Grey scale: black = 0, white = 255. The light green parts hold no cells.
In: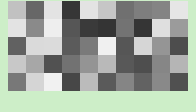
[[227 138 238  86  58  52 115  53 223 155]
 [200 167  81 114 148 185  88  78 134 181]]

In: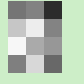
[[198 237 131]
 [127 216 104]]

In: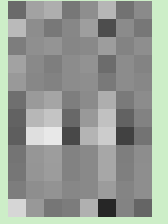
[[186 141 120 135 158  77 139 119]
 [162 137 126 140 146 108 140 131]
 [111 154 165 126 139 174 122 140]
 [ 94 223 232  72 180 204  65 115]
 [118 149 156 130 137 167 127 142]
 [214 152 118 124 176  38 131 101]]

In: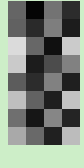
[[ 97  42 126  28]
 [202  28  76 129]
 [191  98  30 195]
 [169 105  32 188]]

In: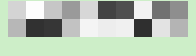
[[183  49  54 194 244 237 240  47 227 180]]

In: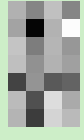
[[163   5 178 252]
 [191 145 178 160]
 [187  80 221 170]]

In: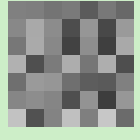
[[136 169 140  77 150  72 154]
 [177  79 123 173 118 174  78]
 [134 141 133  79 147  61 151]]
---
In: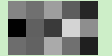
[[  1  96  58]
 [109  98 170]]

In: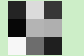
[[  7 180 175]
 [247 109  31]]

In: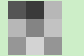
[[183 132 194]
 [150 211 149]]

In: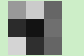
[[ 43  19 111]
 [212  47 101]]

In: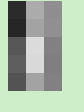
[[ 38 163 144]
 [ 87 219 129]]

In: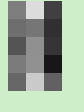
[[110 118  48]
 [ 84 144  53]]

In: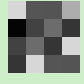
[[  4  66 108]
 [ 66 108  53]]
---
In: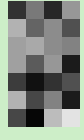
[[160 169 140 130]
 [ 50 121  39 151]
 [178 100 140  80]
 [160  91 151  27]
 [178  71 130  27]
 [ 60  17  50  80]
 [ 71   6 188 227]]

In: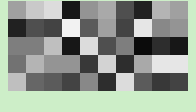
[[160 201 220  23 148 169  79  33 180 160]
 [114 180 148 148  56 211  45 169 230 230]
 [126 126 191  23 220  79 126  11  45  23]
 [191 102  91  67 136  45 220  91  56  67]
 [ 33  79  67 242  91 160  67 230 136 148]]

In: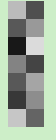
[[ 24 219]
 [ 88 165]
 [ 88 153]
 [ 56 141]
 [198 100]
 [187  79]
 [131  68]]

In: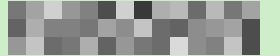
[[151 196 108 119 174  99 151 119 108 218 141 129 196  77]
 [ 99 174 129 129 119 163 141 196 108  99 141 151 163  77]
 [119 163 208 151 129  77 208  57 174 185 108 185 119 163]]

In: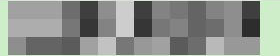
[[173 173 173 119  54 131 205  54 119 131 100 109 142  45]
 [161 161 161 109  63 142 205  63 131 119 100 131 142  63]
 [142 100 100  91 161 194 119 152 161  91 109 185 152 152]]

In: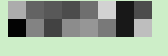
[[  3 131  66 140 150 121  24 190]
 [172  99  88  76 111 210  24  76]]
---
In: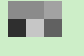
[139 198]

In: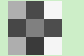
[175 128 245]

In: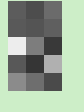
[92 84 57]

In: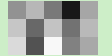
[146 104 248]

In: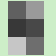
[96 72]

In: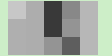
[199 173 148]

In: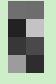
[111 195]
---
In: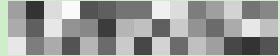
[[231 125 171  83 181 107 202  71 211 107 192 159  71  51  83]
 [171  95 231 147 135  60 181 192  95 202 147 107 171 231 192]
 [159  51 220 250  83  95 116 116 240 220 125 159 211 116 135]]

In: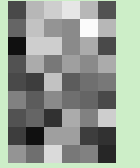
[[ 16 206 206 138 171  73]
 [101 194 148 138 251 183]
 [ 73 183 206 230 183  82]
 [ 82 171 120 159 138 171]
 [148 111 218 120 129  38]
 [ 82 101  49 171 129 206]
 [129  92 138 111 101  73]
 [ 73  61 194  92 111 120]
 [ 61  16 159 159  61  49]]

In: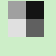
[[224  96]
 [160  20]]

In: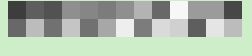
[[104 188 113 197 113 167 238 124 218 208  94 229 188]
 [ 61  94  82 143 134 124 143 179 104 247 155 155  71]]

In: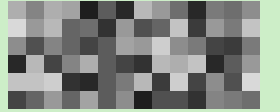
[[195 195 206  50  40  92 122 184  59 206  68 141  80 217]
 [ 40 184  68 132 174  92  68  50 184 174 195  40  92 153]
 [217 153 184 101 110  50 153  80 101 195  59 153 122 195]
 [174 132 174 163  30  92  40 184 153 110  40 122 110 141]
 [ 68 101 153 101 163  92 141  30  80  80  50 132 122 110]
 [141  80 132 101  68  92 163 153 206 141 122  68  59 122]]

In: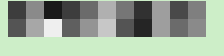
[[ 84 167 239  95 148 199  84  37 158 107 138]
 [ 61 138  25  61 107 176 118  49 158  73 127]]

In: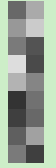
[[152 203]
 [104 170]
 [ 95 161]
 [179 133]
 [ 51 113]
 [ 63 104]
 [122  83]
 [221  74]
 [122  63]]

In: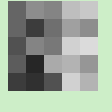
[[101 141 132 190 200]
 [ 81 132 120 209 219]
 [101  60 111 160 141]
 [ 60  48  81 209 179]
 [ 92  38 170 179 150]]

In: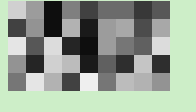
[[118 229 178  65 239 118 188 178 147]
 [208 156  14 127  65 107 107  56  87]
 [ 65 147  14 178  26 156 168  76 168]
 [229  87 220  37  14 156 118  96 220]
 [147  37 208 188  26  96  46 197  46]]
